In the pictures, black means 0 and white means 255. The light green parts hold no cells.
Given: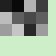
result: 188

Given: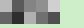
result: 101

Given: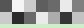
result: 203

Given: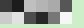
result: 203

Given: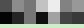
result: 4

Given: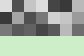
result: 57

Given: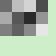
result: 170

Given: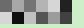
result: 214
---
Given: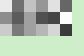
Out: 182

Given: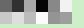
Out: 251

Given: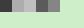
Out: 191

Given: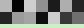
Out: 206

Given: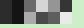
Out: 74

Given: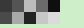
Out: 35

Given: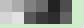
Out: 57
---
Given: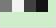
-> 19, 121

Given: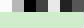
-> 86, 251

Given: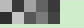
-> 57, 46

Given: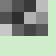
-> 188, 199

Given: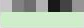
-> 149, 199

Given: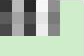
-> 143, 73
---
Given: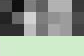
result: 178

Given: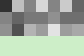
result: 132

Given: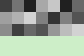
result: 199

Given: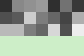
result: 47

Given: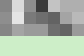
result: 195

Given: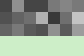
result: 121
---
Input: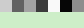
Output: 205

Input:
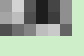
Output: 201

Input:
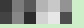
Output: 210

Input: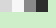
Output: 216

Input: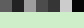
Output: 157

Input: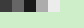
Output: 172
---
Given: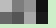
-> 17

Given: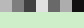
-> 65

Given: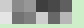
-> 115

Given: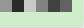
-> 42

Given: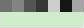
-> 84

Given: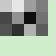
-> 114
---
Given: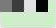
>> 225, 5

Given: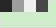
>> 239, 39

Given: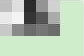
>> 244, 43

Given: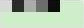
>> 215, 13

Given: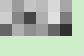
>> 225, 47

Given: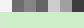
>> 243, 60
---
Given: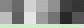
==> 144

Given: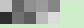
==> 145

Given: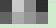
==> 201

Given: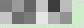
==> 197

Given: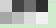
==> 68

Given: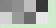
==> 143

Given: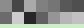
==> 117

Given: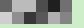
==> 77
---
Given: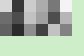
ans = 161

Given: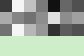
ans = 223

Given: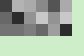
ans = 200

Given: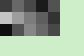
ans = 124

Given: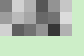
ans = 104

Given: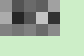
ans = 83

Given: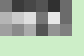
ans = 118
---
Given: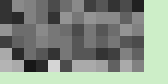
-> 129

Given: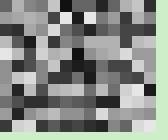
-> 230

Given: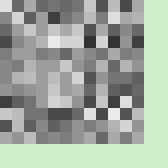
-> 169

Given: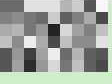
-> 74

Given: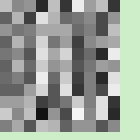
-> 137

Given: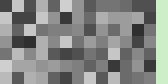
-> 127
